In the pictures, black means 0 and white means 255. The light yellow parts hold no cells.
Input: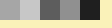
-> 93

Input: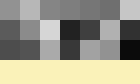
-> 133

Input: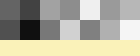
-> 162

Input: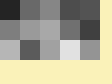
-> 134

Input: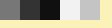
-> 16

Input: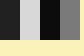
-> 12

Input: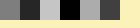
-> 197

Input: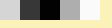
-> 2

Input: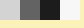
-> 28

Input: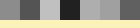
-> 192
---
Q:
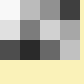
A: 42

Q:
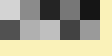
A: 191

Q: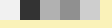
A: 177

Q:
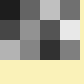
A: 133

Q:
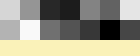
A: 55

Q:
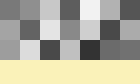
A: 51

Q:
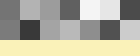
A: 142

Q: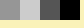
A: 204

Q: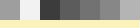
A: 114

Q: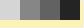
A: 134
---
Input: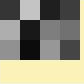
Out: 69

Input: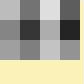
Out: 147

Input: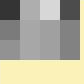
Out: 130

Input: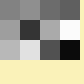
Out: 11

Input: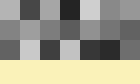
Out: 110

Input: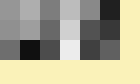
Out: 96

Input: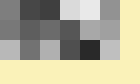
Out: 191

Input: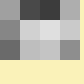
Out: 142

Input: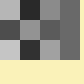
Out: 105

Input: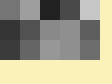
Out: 109
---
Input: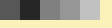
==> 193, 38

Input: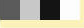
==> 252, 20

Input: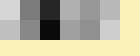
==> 214, 10

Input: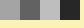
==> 190, 39

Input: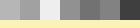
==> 238, 63

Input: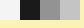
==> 244, 26
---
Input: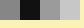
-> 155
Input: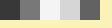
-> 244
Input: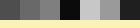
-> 127
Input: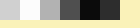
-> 178
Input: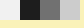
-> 113
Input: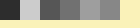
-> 86
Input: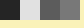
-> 92
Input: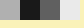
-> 96
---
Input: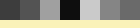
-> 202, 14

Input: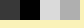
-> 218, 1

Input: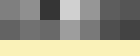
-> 208, 53

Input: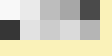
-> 248, 54

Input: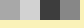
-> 210, 61

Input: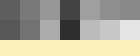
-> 228, 46

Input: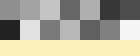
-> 245, 34

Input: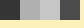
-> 198, 53
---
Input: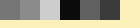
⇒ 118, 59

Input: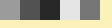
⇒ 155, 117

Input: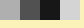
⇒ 175, 212

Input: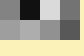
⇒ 131, 88

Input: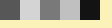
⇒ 87, 19

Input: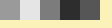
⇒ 154, 86

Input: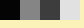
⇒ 4, 225
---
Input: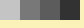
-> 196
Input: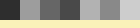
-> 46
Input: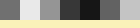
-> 112
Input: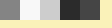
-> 132
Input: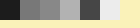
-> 28
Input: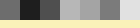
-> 109
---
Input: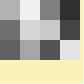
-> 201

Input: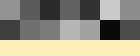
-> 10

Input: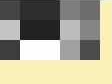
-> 188

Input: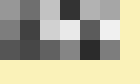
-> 91

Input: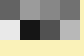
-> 81

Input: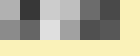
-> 80

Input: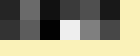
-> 127
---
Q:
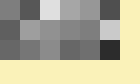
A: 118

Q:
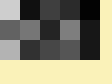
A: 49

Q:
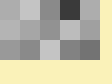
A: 138

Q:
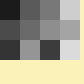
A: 149

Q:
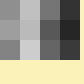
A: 205

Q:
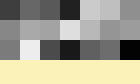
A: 237

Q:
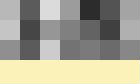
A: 91

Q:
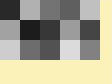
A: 109
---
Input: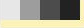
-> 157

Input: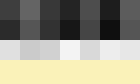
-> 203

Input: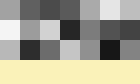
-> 45

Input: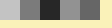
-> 123

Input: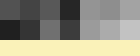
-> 52

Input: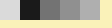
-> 26

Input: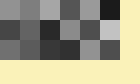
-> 91

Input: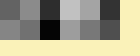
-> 113
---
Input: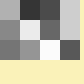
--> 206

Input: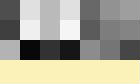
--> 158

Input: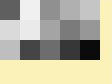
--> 197

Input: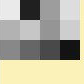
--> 221

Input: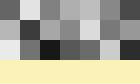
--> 74

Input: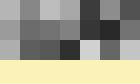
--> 82

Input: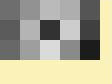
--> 85
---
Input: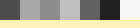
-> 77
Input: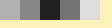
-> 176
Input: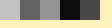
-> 193
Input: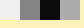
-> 239
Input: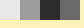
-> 233
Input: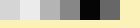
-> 213
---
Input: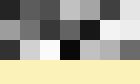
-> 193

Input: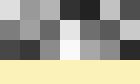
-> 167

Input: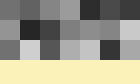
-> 195

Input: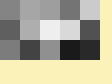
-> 144

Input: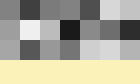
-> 207

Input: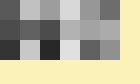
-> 224

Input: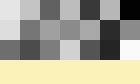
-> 84

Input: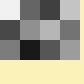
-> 24
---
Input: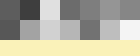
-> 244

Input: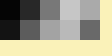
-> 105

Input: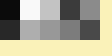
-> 73

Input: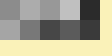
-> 58

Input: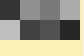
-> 39

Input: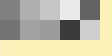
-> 206

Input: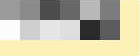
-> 91

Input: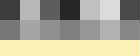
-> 135
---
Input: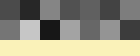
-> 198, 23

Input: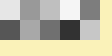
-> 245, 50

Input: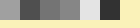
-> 228, 50

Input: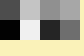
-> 240, 2

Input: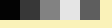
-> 229, 3

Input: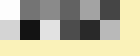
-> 253, 19
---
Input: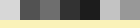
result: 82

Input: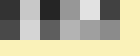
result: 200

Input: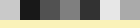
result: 24

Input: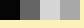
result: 101

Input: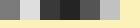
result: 222

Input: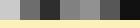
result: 109
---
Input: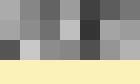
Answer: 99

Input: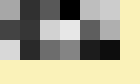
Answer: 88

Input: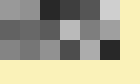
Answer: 40

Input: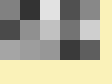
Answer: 226

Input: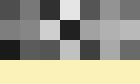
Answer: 48

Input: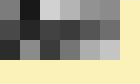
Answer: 209

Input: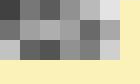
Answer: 92

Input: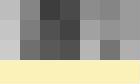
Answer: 61

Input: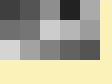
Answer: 142

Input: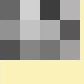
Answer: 61
